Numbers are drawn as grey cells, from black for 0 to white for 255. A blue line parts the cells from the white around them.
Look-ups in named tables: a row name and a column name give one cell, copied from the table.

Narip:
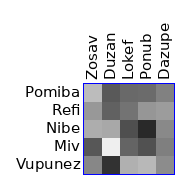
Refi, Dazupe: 156
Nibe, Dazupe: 137
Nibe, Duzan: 168
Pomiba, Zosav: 188
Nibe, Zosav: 173
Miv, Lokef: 100
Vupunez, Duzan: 50
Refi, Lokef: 115
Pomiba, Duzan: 89
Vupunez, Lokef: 176
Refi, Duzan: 97
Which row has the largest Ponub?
Vupunez

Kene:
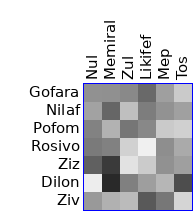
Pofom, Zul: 118
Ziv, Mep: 119
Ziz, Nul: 96
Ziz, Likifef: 203
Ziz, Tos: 159
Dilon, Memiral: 41
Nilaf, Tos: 160
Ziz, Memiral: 58
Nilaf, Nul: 162
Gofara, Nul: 145
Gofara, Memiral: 144
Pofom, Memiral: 178

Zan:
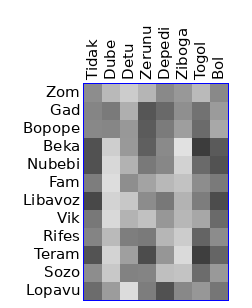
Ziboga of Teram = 218
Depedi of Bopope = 123
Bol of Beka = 90
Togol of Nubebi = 106
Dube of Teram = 211
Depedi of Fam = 184
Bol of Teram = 101
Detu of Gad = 175
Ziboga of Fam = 194
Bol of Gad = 155
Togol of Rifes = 100
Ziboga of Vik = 183
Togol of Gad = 114
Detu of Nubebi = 178
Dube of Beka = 206
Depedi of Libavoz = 120
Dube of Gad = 122
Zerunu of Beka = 95
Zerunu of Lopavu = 125
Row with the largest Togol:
Zom

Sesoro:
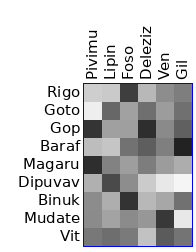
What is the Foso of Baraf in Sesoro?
114
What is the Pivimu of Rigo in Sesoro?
206
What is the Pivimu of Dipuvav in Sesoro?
176
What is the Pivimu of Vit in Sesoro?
120
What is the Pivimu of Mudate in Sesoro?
139
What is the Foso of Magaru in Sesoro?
158
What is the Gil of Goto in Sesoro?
112
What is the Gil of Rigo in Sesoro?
126
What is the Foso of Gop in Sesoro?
159

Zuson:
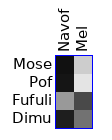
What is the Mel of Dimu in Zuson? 114
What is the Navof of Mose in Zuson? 17
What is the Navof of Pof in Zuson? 21
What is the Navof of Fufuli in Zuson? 153
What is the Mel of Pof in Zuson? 228
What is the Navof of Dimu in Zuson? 30
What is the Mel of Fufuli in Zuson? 73
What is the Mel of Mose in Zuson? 205

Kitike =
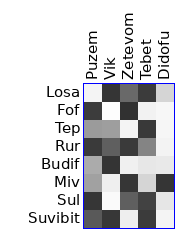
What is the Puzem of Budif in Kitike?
171
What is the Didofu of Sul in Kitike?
230
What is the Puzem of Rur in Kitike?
58
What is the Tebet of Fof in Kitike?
242
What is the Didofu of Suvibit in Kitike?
244
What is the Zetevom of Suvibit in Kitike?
238
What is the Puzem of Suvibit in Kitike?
89
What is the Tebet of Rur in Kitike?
132
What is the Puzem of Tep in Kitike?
155
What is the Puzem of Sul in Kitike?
54
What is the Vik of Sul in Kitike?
250
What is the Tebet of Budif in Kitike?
231

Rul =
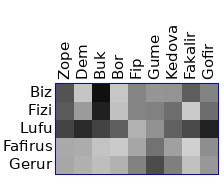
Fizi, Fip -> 132
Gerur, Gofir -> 152
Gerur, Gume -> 75
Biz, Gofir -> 131
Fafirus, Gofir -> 142
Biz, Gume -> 149
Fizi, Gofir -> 109
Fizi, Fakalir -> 202
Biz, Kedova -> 147
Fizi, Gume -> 129
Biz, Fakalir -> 94
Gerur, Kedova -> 127
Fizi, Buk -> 32
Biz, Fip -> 133
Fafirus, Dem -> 172
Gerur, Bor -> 178
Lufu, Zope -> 68
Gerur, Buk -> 190
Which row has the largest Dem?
Biz

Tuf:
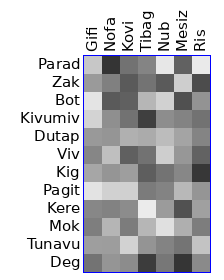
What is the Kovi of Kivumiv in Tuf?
114
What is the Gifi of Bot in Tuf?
228
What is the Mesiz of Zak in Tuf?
206
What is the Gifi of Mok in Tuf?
126
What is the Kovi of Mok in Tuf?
124
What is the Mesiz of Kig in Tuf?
135
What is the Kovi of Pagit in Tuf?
208
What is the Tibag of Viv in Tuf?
114
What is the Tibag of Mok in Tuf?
182
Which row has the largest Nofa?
Pagit

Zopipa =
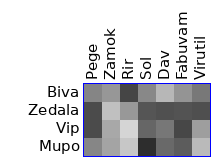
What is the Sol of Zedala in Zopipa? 85
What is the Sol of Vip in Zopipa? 102
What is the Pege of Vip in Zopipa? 75
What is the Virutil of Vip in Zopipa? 158
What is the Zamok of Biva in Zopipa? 151
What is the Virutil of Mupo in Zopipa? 186
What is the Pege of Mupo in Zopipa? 134
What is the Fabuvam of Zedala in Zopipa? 83
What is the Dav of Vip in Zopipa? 119

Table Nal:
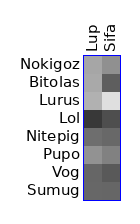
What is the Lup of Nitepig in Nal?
110
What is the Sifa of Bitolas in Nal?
94
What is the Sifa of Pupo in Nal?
129
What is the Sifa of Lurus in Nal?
223
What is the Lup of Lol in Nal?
56
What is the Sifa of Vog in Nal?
89
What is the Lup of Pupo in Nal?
146
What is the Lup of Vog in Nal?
102

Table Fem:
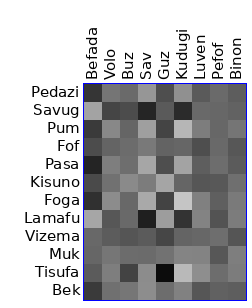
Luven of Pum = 125
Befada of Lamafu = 166
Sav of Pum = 159
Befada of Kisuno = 74
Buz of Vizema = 85
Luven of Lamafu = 131
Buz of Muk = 108

